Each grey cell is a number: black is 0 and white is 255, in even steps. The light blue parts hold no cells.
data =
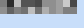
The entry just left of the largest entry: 159
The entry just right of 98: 127
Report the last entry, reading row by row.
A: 127
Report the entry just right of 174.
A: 143
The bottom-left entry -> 143
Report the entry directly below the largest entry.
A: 127
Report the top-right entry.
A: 72

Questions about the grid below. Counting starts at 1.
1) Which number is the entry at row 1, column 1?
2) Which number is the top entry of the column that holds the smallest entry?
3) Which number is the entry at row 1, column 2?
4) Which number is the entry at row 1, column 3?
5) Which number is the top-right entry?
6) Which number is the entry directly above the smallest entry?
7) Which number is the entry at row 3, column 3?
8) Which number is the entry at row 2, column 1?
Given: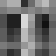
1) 150
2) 187
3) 175
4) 175
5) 136
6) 32
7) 32
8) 122

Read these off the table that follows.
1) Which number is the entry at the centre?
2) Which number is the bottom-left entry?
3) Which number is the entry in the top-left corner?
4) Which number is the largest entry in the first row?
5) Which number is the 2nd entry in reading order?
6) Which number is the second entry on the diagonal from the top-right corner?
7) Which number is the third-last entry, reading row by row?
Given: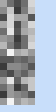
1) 168
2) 153
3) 168
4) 214
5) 111
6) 124
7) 153

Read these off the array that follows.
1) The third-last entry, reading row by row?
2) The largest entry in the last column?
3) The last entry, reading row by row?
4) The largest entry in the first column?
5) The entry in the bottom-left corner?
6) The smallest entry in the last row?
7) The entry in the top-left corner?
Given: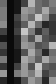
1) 124
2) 182
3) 153
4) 153
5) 39
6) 10
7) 109

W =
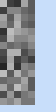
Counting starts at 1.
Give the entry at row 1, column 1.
189
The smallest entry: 37
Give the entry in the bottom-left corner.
150
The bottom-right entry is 119
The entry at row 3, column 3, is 164
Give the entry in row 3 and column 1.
164
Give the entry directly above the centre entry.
119
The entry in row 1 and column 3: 51
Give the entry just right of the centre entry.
76
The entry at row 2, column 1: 63
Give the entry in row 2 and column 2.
134
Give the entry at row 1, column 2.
63
